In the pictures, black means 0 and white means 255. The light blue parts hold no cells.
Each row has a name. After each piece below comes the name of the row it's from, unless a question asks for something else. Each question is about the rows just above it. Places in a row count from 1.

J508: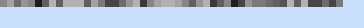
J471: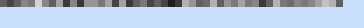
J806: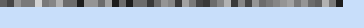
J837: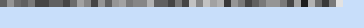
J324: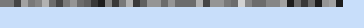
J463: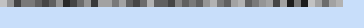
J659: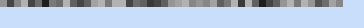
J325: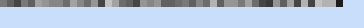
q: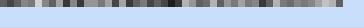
J471
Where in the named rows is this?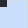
J463, 10
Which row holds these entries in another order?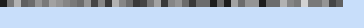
J806
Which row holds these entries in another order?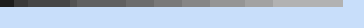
J659
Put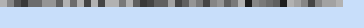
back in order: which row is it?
J508

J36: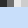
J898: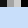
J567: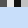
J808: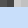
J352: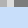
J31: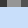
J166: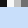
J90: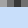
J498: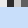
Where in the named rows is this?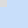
J352, 2
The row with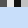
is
J567
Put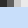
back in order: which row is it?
J498
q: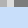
J352
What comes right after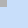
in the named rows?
[220]

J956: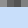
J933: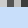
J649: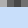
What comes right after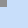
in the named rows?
[99]
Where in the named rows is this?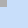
J649, 1
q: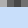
J649
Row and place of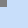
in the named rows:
J956, 4
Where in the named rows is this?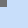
J649, 4

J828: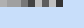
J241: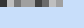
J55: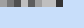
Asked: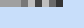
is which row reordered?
J241
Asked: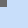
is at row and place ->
J241, 7
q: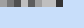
J55
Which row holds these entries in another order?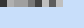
J828
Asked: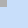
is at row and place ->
J828, 1

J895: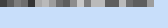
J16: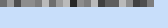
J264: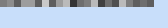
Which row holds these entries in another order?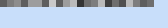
J264
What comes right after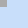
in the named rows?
[186]

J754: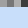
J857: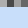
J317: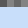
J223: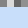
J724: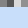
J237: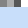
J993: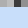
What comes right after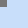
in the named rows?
[174]
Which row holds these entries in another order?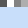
J237
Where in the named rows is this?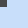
J857, 2
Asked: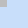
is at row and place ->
J993, 2
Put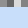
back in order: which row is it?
J223

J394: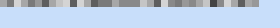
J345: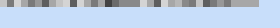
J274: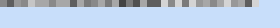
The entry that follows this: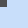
[167]
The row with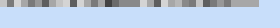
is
J345
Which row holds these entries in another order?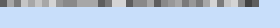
J394
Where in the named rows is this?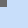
J345, 17
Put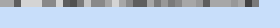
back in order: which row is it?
J274
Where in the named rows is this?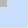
J345, 26
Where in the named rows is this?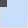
J274, 20

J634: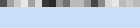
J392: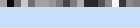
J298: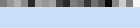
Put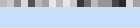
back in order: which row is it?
J634
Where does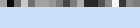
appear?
J392
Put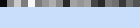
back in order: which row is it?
J298

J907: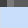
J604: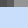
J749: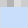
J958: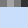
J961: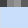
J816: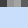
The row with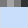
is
J958
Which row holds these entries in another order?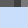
J907
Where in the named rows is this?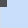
J604, 1
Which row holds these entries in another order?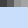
J816
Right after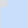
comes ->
[205]
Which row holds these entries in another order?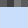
J907
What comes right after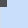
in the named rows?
[93]

